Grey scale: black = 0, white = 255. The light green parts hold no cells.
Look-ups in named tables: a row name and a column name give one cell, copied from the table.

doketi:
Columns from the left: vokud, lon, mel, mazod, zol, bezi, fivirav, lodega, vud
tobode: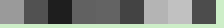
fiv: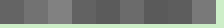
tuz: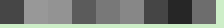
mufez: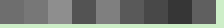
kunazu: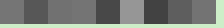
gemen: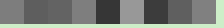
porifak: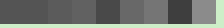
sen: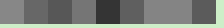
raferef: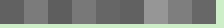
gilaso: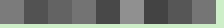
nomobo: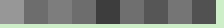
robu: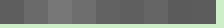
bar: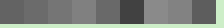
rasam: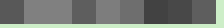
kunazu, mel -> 113
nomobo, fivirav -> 86
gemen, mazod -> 126
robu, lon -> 106
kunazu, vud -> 115
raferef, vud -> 103
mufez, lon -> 119
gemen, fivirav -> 60
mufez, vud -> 95
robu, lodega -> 91
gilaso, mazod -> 115
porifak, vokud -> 84
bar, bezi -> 65

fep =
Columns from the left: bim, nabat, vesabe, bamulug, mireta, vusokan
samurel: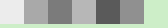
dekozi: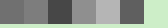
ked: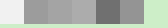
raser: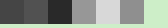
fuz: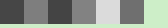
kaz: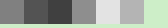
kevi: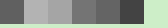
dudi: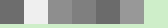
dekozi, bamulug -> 143
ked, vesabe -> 164
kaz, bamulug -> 142
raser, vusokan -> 143
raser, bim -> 69
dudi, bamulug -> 127
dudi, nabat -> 239
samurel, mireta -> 90
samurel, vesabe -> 123
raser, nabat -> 81
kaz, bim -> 128
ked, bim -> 241
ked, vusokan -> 148
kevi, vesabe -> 165

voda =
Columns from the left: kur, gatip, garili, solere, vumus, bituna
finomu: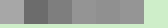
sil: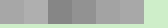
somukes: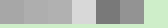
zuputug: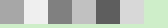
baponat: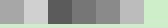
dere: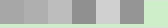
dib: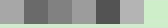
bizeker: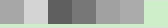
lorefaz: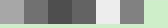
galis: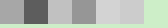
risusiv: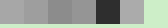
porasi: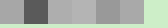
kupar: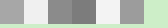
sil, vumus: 163
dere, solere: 144
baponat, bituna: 188
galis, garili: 193
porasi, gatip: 90
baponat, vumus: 138
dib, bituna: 180

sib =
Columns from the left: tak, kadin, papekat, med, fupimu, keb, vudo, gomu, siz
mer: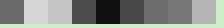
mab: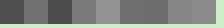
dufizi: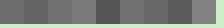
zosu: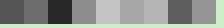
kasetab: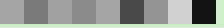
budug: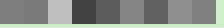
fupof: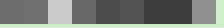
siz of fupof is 144
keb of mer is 72
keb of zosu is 168
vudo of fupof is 61
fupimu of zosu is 195
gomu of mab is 133
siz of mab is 139
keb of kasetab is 74
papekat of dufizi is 113
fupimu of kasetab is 167
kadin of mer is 215
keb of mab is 111
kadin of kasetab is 121
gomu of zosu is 94
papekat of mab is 75
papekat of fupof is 202
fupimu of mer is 15
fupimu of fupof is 76
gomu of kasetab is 208
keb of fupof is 84
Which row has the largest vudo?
zosu

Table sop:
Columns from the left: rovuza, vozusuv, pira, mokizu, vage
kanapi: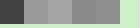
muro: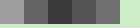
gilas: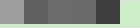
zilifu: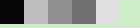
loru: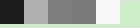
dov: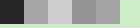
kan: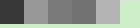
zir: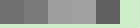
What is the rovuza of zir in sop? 112
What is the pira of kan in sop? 122
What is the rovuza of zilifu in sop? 7
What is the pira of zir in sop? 158
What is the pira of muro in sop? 58
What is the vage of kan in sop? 180
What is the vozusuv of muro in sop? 100
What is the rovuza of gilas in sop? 158
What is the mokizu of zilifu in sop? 112
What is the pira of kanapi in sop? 165

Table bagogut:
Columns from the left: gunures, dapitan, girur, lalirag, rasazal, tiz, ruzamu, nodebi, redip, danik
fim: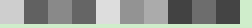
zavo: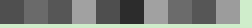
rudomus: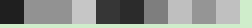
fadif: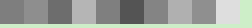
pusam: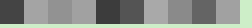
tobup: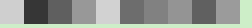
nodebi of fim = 66
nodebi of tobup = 148
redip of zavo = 85
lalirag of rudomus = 198
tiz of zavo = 44
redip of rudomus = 149
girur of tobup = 95
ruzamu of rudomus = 125
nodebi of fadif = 176
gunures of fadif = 126
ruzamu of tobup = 129
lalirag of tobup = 152
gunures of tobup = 207
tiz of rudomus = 43
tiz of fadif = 84
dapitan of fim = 97
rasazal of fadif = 127
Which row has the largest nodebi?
rudomus

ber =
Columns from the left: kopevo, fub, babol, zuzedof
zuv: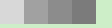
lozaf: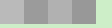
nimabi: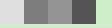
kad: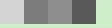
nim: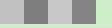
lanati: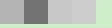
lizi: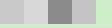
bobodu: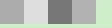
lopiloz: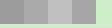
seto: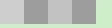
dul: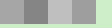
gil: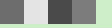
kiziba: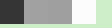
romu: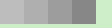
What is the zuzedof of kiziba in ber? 252
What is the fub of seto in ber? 157
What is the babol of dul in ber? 191
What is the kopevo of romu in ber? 189
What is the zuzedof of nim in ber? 132
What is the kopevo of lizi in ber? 201
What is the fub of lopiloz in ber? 170

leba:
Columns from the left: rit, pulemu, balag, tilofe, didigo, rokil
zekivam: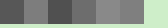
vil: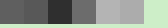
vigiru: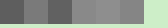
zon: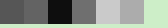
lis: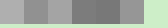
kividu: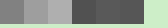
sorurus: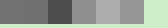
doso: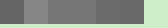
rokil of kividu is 86
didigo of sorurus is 173
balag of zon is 14
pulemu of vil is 88
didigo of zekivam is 137
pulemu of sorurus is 112
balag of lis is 164
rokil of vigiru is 133
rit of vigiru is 94
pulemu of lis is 145
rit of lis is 175
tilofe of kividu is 81
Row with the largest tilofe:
sorurus

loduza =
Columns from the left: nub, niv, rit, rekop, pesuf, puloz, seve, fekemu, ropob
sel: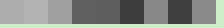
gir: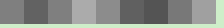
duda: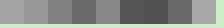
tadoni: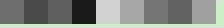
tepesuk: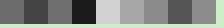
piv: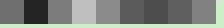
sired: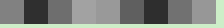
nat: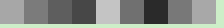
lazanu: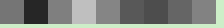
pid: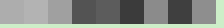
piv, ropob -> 129
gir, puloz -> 96
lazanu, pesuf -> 133
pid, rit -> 160
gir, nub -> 126
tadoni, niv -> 74
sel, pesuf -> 93
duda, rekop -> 106
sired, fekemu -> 113
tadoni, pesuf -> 210
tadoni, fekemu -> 98
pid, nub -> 173
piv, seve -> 77
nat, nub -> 167
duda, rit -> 129
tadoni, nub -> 110

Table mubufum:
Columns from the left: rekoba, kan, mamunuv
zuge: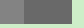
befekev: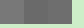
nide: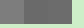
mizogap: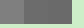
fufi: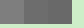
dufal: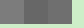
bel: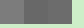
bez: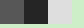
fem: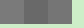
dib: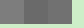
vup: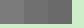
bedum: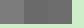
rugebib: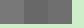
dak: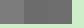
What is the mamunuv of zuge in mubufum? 105
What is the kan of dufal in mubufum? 103
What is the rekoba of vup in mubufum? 123
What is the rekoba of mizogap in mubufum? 127
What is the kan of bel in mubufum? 104
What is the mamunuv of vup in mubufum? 106
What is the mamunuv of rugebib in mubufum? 111
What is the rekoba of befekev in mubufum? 120
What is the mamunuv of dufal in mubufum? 111
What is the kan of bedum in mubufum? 106
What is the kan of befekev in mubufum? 106
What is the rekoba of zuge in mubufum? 131
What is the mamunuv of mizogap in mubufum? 106
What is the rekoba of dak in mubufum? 124
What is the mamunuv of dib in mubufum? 113
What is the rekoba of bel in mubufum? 124
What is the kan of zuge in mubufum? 105

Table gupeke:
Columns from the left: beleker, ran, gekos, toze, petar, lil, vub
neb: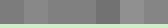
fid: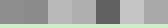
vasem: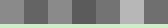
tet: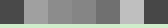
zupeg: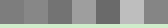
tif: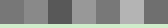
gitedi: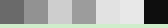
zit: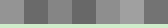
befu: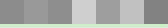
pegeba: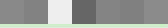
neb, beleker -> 124
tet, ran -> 159
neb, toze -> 128
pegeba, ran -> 130
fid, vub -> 169
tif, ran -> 137
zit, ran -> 105

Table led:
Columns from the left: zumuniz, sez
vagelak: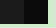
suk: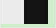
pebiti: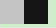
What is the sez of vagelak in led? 11
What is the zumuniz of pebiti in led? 197
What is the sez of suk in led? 19
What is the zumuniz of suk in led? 234
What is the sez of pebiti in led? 21
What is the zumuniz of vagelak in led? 27

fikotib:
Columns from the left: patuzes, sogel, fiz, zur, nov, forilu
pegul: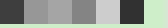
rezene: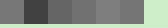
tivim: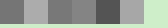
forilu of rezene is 117
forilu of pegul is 50
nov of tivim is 84
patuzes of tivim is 117
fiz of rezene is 101
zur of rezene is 113
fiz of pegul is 164
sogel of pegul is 151
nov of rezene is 126
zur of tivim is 132
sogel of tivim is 172
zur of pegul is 131
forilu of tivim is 167
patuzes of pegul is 62
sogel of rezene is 65
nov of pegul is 205
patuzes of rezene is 119
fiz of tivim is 120

